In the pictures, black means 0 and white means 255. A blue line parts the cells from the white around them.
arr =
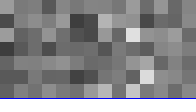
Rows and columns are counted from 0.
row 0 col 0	156
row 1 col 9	145
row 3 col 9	109
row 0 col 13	133
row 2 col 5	81
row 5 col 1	89
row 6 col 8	115
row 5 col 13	117
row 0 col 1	122
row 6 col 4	122
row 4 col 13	108
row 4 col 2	128
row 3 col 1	89
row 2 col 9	224
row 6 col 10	122
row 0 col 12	104
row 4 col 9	148
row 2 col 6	73
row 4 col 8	119
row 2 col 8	103
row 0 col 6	132
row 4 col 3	137
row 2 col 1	98
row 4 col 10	166
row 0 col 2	126
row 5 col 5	66
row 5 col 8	126
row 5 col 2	121
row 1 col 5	62
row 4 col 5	124

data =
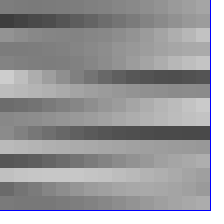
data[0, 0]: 125
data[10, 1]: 183
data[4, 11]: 173
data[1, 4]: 85
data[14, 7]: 135
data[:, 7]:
[130, 109, 136, 141, 140, 104, 155, 150, 162, 85, 166, 131, 194, 160, 135]
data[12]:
[192, 196, 198, 199, 199, 199, 196, 194, 189, 185, 179, 175, 170, 164, 159]
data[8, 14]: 195
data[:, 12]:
[154, 145, 174, 166, 183, 78, 139, 187, 188, 74, 155, 165, 170, 164, 164]
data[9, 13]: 73
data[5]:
[205, 190, 173, 158, 143, 128, 116, 104, 95, 87, 83, 79, 78, 81, 84]
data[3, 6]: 137
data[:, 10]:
[142, 131, 155, 157, 164, 83, 144, 173, 178, 76, 159, 152, 179, 169, 153]
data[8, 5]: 153
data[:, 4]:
[124, 85, 132, 129, 126, 143, 170, 128, 149, 103, 174, 108, 199, 141, 123]
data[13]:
[106, 116, 123, 133, 141, 149, 156, 160, 165, 168, 169, 167, 164, 160, 154]
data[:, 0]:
[125, 61, 147, 124, 131, 205, 188, 108, 136, 139, 186, 86, 192, 106, 122]
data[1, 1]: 67
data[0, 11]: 147
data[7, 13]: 195
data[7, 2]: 115
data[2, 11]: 164
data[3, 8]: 148
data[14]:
[122, 120, 120, 120, 123, 126, 130, 135, 141, 147, 153, 159, 164, 168, 172]
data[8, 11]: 183
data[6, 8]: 151
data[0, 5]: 125
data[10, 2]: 180
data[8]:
[136, 139, 141, 145, 149, 153, 157, 162, 168, 173, 178, 183, 188, 192, 195]

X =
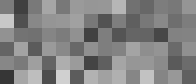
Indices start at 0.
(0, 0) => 124
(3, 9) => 164
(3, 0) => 100
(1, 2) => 136
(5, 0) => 54
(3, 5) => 104
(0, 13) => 149
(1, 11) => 137
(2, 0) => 146
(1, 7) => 82
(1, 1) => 80
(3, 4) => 137
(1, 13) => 125
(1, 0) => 200
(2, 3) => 133
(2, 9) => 101
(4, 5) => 155
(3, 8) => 131
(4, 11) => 139
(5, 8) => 176
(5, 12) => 152
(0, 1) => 64
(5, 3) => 77
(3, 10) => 142
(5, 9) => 134

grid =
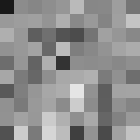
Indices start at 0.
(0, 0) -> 25
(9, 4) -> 188
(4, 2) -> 99
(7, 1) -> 122
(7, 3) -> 164
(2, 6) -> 116
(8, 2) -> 152
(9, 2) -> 122
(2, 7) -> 161
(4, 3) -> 175
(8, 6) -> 169
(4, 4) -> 51
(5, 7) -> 123
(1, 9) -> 196
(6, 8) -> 163
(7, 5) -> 204
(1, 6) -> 153
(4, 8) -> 136
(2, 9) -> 136
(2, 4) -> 83
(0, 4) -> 150
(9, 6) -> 147
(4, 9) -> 143
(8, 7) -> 102
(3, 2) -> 163
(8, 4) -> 176

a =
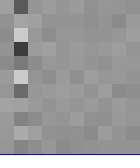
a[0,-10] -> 159
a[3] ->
[148, 60, 156, 160, 149, 155, 150, 153, 157, 149]
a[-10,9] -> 154
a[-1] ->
[150, 134, 142, 151, 139, 144, 146, 148, 147, 148]
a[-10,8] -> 139
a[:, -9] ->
[89, 164, 203, 60, 122, 203, 107, 161, 131, 170, 134]
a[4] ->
[139, 122, 140, 152, 149, 153, 148, 145, 152, 151]
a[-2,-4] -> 139
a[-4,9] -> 149
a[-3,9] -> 150
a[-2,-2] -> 148
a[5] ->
[155, 203, 149, 142, 155, 143, 157, 150, 152, 148]
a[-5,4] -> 157
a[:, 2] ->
[149, 160, 152, 156, 140, 149, 151, 154, 140, 159, 142]
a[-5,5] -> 154
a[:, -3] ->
[150, 148, 147, 153, 145, 150, 157, 147, 144, 156, 148]
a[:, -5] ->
[155, 148, 151, 155, 153, 143, 154, 149, 156, 145, 144]

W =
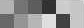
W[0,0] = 178
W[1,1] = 149
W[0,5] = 198
